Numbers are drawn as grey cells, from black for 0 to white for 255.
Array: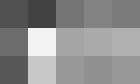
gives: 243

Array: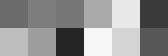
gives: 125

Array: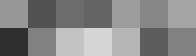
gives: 81

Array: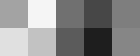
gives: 245

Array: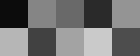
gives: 133

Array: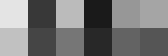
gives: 56
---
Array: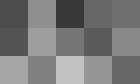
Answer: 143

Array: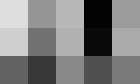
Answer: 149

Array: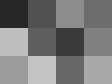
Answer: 81

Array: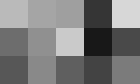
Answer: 165

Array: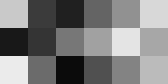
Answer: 59

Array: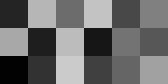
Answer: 182

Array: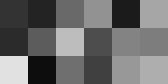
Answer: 35

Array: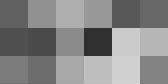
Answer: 145
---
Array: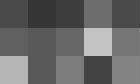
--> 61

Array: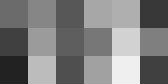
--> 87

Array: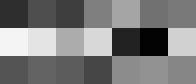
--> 62

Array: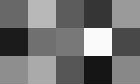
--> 92

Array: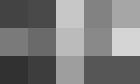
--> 199

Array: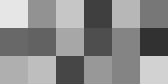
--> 198
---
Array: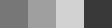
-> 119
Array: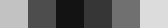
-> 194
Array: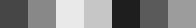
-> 70
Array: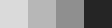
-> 218
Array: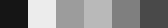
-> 21
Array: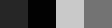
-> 38
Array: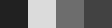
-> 33
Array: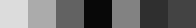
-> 220
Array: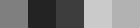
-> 127
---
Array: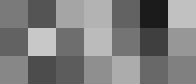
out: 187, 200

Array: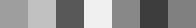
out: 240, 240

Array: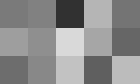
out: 217, 217

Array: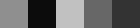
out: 193, 193

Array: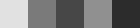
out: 71, 225

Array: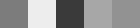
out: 58, 237
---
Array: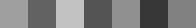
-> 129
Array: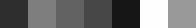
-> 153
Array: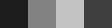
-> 63
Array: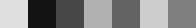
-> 127
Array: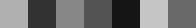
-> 105
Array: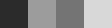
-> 216
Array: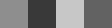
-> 98
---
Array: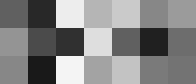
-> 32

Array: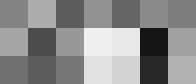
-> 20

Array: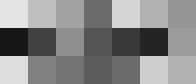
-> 36

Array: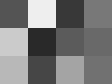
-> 91

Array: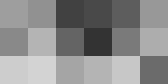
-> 122

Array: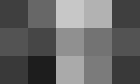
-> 115

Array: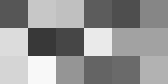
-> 162

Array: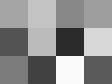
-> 43

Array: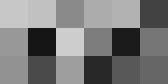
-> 27

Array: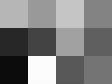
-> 161
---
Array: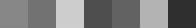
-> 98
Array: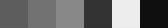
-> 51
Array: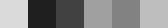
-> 160
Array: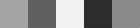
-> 242
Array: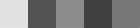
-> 139
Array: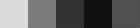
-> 50
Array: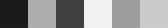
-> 241
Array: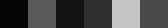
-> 47
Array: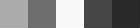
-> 248
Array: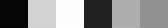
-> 33
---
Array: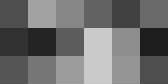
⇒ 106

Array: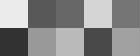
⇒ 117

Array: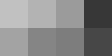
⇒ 55

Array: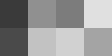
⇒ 224

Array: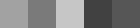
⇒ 86

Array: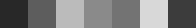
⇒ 60

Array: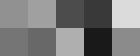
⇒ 219

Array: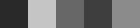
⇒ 139

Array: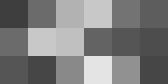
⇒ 93

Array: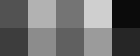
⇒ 11
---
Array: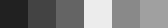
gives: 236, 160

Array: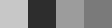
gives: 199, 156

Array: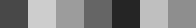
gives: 205, 191

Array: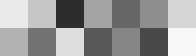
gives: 247, 233

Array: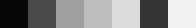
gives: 241, 220

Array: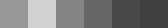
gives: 209, 152
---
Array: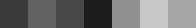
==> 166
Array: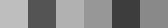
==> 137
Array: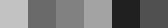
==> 80
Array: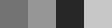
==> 199
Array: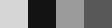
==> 88
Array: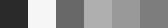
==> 125
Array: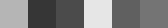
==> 116
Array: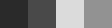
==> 146
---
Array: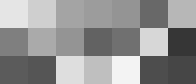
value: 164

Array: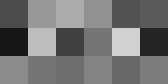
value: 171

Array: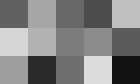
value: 104

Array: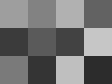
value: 177

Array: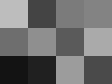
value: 123

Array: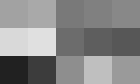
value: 121

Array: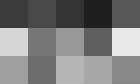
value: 51

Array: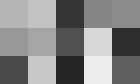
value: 53

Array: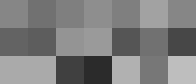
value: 127

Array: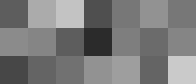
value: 195
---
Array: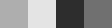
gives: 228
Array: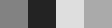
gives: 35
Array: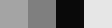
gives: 127
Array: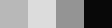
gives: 220
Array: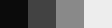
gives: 66
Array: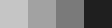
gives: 162
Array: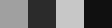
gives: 43
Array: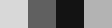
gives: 96
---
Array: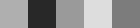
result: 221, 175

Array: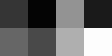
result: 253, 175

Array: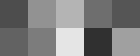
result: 229, 180

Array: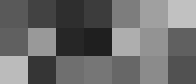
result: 193, 187

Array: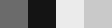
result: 235, 201

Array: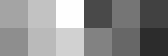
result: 254, 209

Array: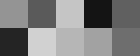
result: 209, 197

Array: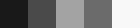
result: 248, 163
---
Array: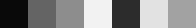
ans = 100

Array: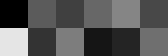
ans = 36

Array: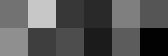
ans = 41

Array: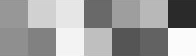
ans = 98

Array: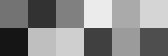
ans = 64

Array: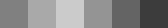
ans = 128
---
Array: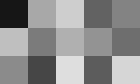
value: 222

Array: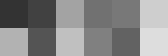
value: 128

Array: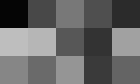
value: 149

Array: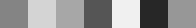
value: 240

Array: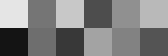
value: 163

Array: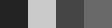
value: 202

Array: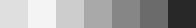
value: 134

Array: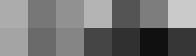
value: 48

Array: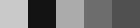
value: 171
